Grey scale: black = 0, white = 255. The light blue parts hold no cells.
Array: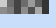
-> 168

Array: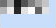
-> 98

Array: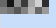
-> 103

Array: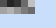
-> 123

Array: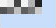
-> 122

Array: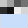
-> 238
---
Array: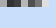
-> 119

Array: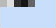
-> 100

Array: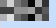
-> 105

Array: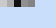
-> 144

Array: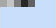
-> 123

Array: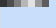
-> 125

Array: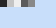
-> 136

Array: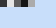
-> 92
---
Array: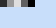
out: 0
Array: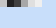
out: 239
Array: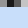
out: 196
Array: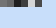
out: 74
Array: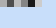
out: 204
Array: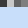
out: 127
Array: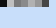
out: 69
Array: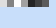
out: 90
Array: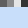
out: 51
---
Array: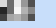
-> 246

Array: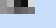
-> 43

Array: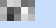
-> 108

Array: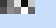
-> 225

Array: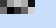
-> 197

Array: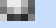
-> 206

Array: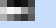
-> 233

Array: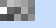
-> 91
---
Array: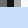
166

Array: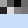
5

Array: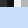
243

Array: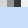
56

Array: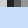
91

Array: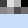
181

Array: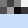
132
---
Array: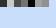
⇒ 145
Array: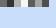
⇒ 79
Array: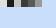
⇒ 153
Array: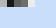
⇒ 236
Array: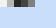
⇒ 127
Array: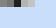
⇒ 195
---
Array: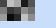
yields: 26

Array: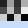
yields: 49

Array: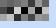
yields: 153

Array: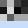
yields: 65

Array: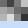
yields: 123

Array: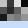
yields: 223
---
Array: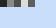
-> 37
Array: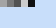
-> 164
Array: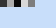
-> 50
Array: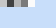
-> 198
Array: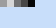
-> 157
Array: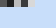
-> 88
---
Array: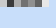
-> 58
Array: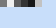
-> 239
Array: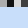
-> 18
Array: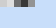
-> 222
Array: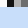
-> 19
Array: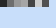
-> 110
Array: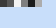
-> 87
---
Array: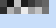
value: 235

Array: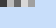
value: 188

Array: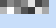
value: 83

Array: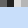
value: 100

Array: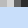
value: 187

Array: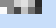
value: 71
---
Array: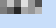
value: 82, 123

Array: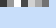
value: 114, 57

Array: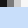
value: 247, 21

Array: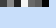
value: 3, 63

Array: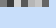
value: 101, 125

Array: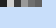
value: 97, 32

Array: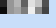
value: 81, 10

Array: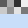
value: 239, 202

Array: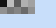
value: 161, 145
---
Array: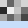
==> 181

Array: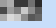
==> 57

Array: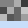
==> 173

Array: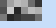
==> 189

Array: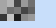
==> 69

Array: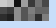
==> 16
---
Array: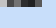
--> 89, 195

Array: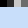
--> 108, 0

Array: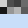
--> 106, 21

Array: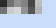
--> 190, 115

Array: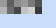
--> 83, 180

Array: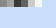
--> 246, 137

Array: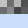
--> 82, 109

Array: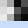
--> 77, 234
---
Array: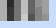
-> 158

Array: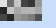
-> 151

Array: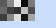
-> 121

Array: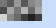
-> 151

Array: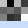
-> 60

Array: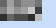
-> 117

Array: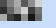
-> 209

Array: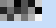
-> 207

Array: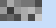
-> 75
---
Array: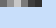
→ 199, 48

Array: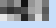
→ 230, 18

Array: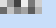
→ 238, 65

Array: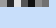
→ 226, 15

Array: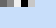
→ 240, 0

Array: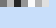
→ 250, 38

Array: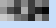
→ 201, 5

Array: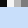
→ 245, 12

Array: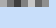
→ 199, 62
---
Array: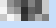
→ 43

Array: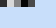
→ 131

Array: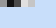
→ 74

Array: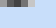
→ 67

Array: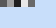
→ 31

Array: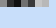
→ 112

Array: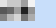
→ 159

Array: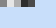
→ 175
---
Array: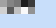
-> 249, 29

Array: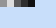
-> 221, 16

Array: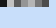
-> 194, 21

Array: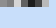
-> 213, 29

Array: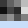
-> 219, 16

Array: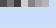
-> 205, 62

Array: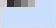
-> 206, 47

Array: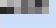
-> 196, 40

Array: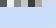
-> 238, 62

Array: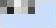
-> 238, 36
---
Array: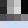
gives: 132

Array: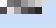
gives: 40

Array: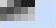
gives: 196

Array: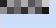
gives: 21

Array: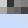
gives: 67

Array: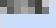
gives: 123

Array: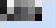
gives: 8

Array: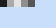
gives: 86

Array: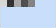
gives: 131
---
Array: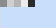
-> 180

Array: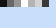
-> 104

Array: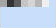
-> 165

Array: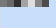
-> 104

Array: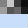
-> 58

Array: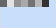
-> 115

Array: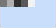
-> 119

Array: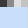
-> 195
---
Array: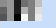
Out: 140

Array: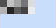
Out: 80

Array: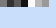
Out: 122

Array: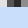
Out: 226

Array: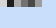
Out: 213

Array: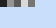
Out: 32
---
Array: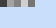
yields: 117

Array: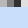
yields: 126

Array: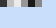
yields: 53

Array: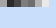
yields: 70

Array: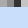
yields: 139

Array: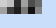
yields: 30

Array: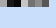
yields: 25
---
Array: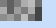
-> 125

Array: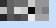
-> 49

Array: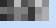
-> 43

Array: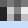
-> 94

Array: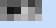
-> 102

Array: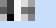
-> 132

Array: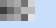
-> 129

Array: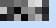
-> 94

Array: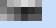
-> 115

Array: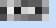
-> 152
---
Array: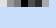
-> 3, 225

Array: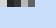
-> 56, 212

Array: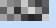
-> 161, 213

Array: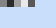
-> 162, 233

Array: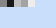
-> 193, 237

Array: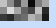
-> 98, 219

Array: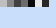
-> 108, 233

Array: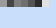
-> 111, 225

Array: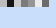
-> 123, 236
